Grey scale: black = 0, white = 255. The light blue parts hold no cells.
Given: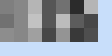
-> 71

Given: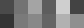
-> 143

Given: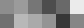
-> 134

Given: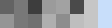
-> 198

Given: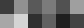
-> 67

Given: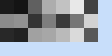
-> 210
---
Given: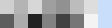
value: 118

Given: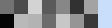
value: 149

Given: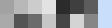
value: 212

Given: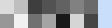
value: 213

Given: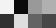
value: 99

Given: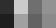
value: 98
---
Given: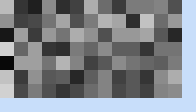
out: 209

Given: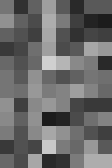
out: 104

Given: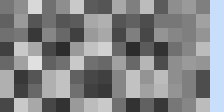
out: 71

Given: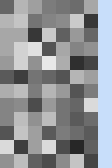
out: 145

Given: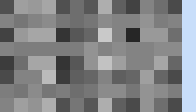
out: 131

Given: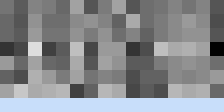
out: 162

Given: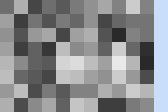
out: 175
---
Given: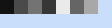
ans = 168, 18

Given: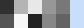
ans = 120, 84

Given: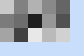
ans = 101, 164

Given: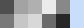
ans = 136, 121

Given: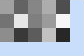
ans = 78, 141

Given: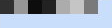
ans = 122, 48
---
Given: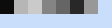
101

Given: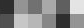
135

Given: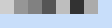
190

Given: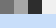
166

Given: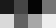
98

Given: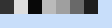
159

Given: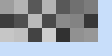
49

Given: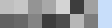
77

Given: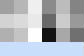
19
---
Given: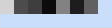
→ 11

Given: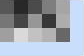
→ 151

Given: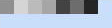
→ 166

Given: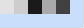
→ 26

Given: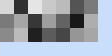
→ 158

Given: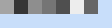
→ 117

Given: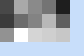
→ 131

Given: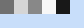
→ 136
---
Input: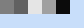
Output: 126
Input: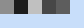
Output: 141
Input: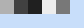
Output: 177
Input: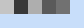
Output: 196
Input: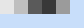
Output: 230
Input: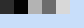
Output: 44
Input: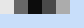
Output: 231
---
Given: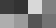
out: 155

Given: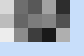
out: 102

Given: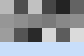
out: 142

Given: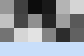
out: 70

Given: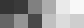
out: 149

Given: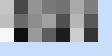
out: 107

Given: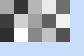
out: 208

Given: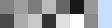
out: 172

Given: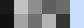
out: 163

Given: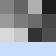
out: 124
